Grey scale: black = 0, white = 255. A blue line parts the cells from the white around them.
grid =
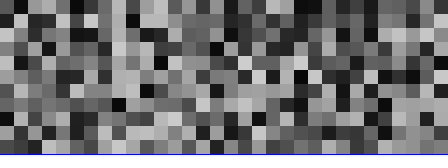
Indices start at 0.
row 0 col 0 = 88
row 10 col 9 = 166
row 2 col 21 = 36
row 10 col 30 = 115
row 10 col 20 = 79
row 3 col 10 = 183
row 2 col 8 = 178
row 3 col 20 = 35
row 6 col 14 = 168
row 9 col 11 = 175
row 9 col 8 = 81
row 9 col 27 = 16
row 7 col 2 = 96
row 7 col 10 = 141
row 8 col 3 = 138
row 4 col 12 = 194
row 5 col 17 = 41
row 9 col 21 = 81
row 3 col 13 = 105
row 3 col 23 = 172
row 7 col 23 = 163
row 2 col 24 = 19
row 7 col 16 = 169
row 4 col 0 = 190
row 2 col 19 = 113
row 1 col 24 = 73
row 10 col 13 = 87
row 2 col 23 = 150
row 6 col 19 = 151
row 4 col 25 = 26
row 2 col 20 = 40
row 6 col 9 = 190
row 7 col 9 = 160
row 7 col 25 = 130
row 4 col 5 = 110
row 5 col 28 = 49
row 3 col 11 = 62
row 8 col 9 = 80
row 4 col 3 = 174

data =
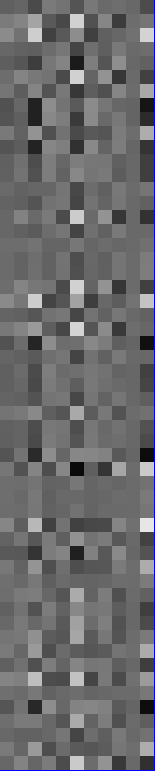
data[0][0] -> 96
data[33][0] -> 118
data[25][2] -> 90
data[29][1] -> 121
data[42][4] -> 85
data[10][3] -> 134
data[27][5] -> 94
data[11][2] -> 77
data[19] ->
[107, 99, 111, 98, 114, 80, 103, 97, 117, 107, 125]
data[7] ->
[81, 103, 33, 141, 115, 90, 139, 118, 103, 100, 21]
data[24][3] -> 141
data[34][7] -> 106
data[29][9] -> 108
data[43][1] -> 114
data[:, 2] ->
[74, 164, 206, 95, 61, 120, 133, 33, 33, 147, 35, 77, 81, 102, 84, 106, 91, 115, 110, 111, 119, 205, 86, 154, 37, 90, 75, 73, 83, 137, 77, 74, 42, 132, 116, 120, 119, 184, 87, 52, 148, 120, 125, 82, 104, 144, 154, 80, 190, 120, 40, 122, 98, 154, 102]
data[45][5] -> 166
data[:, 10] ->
[76, 117, 211, 109, 97, 65, 168, 21, 43, 173, 52, 63, 63, 117, 97, 50, 105, 112, 124, 125, 64, 195, 98, 103, 16, 104, 65, 69, 95, 113, 82, 75, 12, 202, 114, 122, 118, 230, 66, 83, 172, 123, 97, 63, 75, 122, 171, 62, 155, 120, 13, 94, 114, 173, 48]
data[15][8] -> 55
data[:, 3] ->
[122, 89, 65, 108, 119, 115, 83, 141, 136, 80, 134, 125, 125, 102, 114, 122, 109, 101, 98, 98, 116, 68, 114, 94, 141, 111, 126, 123, 116, 95, 120, 123, 141, 77, 99, 96, 98, 65, 123, 124, 79, 95, 103, 124, 116, 92, 78, 125, 77, 98, 141, 104, 104, 78, 123]
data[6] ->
[117, 93, 133, 83, 120, 55, 94, 80, 133, 108, 168]
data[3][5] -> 69
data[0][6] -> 120
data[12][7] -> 121
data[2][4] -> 89
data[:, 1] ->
[101, 132, 114, 98, 86, 132, 93, 103, 95, 98, 93, 112, 115, 98, 96, 130, 97, 109, 99, 99, 132, 119, 97, 132, 108, 97, 107, 103, 97, 121, 100, 100, 115, 82, 109, 105, 108, 94, 117, 88, 99, 105, 122, 114, 121, 120, 103, 113, 128, 107, 114, 122, 98, 102, 131]
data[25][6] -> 114
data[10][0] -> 84
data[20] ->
[109, 132, 119, 116, 74, 209, 100, 147, 54, 107, 64]
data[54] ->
[103, 131, 102, 123, 76, 202, 108, 147, 57, 105, 48]
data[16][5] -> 68

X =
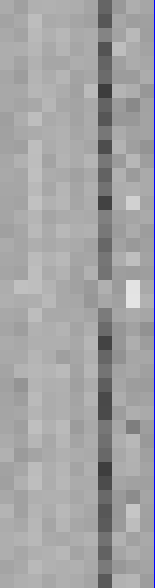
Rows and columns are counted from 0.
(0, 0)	171
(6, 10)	151
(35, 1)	161
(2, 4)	183
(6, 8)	180
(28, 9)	160
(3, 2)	182
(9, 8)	171
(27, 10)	156
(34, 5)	171
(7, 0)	168
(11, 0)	167
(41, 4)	175
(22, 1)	166
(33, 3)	174
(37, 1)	168
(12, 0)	169
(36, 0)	180
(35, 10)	165
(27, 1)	148
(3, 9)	172
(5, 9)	156
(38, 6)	178
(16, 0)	160
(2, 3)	176
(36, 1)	161
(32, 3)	170
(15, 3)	165
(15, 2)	181
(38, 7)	114
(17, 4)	173
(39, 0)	174
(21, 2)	174
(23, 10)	146
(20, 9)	227
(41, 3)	167
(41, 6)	164
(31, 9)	184
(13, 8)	173

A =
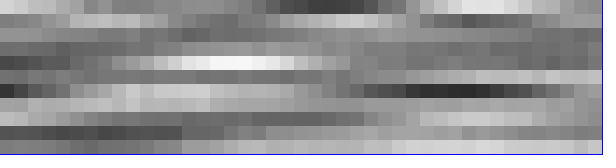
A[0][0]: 212
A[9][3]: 77
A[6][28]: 73
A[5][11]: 123
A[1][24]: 198
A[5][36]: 186
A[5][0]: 113
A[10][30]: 208
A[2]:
[147, 147, 146, 139, 134, 132, 130, 122, 122, 128, 115, 118, 110, 99, 103, 111, 109, 110, 114, 120, 122, 128, 136, 140, 145, 141, 147, 154, 150, 146, 146, 143, 141, 136, 134, 130, 128, 124, 115, 113, 114, 107, 111]
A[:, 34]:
[225, 96, 134, 118, 118, 189, 49, 164, 202, 154, 216]
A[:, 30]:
[174, 124, 146, 120, 116, 158, 48, 162, 183, 163, 208]
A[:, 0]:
[212, 126, 147, 110, 72, 113, 52, 163, 188, 83, 125]
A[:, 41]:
[144, 156, 107, 112, 107, 186, 149, 149, 148, 125, 187]
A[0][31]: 193
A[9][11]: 81
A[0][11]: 137
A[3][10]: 115
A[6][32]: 45
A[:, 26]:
[85, 192, 147, 125, 132, 134, 87, 154, 133, 167, 190]
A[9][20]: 142
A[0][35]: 226
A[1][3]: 147
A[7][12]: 180
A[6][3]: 100
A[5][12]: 122
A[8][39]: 162
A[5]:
[113, 110, 120, 116, 125, 119, 114, 119, 119, 121, 118, 123, 122, 122, 115, 117, 115, 122, 116, 116, 111, 119, 118, 127, 118, 127, 134, 139, 140, 151, 158, 165, 172, 177, 189, 186, 186, 192, 182, 196, 187, 186, 192]
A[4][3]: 91
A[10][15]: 162
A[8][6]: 131
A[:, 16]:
[133, 109, 109, 150, 246, 115, 185, 169, 106, 118, 173]
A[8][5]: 144
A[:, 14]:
[142, 119, 103, 144, 234, 115, 206, 189, 108, 102, 156]

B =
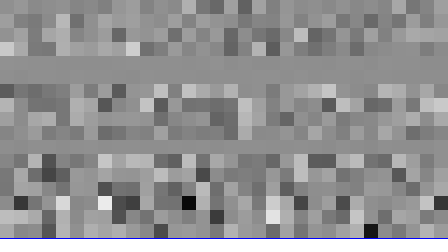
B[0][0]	144
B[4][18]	141
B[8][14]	148
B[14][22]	141
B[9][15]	127
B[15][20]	175
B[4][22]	142
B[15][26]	145
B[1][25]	135
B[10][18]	143
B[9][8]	117
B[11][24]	168
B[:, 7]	[128, 165, 156, 168, 142, 143, 156, 86, 147, 108, 142, 198, 164, 80, 235, 159, 164]
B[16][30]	179
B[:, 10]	[131, 146, 147, 112, 143, 144, 150, 195, 147, 129, 142, 181, 158, 160, 167, 115, 136]
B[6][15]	153
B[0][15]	104
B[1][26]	105
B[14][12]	114
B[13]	[119, 164, 161, 135, 115, 151, 149, 80, 114, 111, 160, 118, 97, 131, 186, 110, 162, 131, 111, 159, 94, 130, 142, 143, 135, 129, 154, 152, 134, 108, 148, 168]
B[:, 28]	[167, 117, 153, 143, 143, 142, 173, 156, 159, 147, 142, 183, 87, 134, 146, 166, 121]
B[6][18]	144
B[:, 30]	[132, 127, 165, 125, 141, 142, 167, 189, 141, 125, 141, 124, 134, 148, 195, 123, 179]
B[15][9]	135
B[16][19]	107
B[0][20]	149
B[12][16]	122
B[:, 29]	[118, 156, 169, 144, 143, 142, 146, 120, 173, 110, 142, 158, 164, 108, 153, 160, 148]
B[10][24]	143
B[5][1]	141
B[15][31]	138
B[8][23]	154
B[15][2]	170
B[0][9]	157
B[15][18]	141
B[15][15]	59

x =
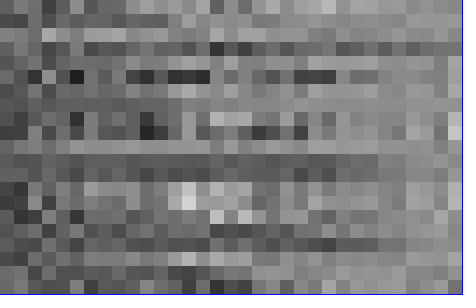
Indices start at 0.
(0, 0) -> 94
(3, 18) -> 93
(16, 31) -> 153
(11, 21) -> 96
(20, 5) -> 125
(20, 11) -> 109
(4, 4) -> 100
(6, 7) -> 103
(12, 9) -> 86
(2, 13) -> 124
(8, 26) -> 138
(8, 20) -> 155
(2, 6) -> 155
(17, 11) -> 91
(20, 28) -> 154
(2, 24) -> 142
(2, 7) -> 156
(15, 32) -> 141
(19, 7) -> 87
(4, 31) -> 126
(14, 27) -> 134
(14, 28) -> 124
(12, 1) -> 97
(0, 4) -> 93
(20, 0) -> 104
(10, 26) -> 156
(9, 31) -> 115
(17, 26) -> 94
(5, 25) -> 109
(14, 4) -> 120
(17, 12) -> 80
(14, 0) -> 60
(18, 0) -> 74
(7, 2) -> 95
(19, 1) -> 114
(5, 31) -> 127
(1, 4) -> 105
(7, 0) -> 86
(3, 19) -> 108
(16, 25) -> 140
